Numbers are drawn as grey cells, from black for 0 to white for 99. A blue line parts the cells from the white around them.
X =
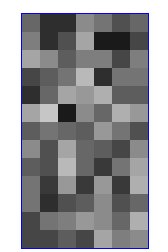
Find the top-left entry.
40
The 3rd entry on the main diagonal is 36
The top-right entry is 40
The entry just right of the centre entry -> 59
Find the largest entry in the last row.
64
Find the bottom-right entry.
54
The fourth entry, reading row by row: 54
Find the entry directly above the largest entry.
40
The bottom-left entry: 27
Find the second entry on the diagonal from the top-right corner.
10
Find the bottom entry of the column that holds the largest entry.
27
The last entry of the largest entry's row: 59
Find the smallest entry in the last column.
27
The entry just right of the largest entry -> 10
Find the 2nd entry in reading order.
18
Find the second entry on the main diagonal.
18
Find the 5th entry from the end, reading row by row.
36
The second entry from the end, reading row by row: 49
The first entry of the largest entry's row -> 64

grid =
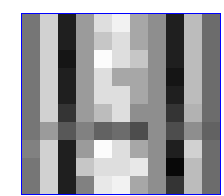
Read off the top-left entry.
46
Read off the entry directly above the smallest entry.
12
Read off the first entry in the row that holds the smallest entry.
46
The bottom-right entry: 42
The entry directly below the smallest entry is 20
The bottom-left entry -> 46
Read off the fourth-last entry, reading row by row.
55
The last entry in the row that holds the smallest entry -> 42
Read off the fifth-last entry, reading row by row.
65
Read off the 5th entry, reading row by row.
86
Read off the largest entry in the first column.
50
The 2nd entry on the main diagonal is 81
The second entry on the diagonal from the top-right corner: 73
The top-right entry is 42
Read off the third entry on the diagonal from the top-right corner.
12
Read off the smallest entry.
3
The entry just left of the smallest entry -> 55
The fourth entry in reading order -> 60
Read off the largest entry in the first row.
94
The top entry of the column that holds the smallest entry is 12
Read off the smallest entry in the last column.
38
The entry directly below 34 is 12
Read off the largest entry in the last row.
94
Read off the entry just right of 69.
42

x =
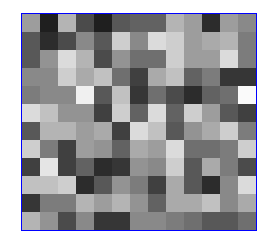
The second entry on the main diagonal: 17
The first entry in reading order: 61
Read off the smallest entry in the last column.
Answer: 21
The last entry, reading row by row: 43
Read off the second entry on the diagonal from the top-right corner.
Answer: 70
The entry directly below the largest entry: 25
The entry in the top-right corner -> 53
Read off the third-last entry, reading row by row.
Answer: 34
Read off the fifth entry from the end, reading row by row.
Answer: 48
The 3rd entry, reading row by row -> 70
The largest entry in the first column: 85
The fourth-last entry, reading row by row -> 43
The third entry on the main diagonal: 85
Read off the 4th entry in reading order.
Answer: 29
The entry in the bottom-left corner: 70
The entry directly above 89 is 48
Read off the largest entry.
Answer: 97

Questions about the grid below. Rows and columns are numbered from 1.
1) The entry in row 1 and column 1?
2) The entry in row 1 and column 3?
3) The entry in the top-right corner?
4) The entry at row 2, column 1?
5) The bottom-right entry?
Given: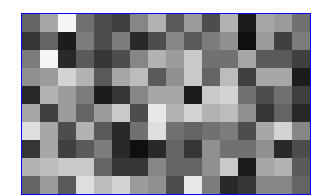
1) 39
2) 95
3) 44
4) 21
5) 39

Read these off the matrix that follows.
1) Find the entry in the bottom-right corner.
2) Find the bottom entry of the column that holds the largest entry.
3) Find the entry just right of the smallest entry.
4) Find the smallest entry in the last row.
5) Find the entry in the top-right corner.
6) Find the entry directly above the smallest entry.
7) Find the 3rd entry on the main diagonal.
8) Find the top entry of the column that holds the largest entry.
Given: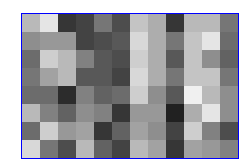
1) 50
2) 63
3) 67
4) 21
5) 46
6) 34
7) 72
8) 72
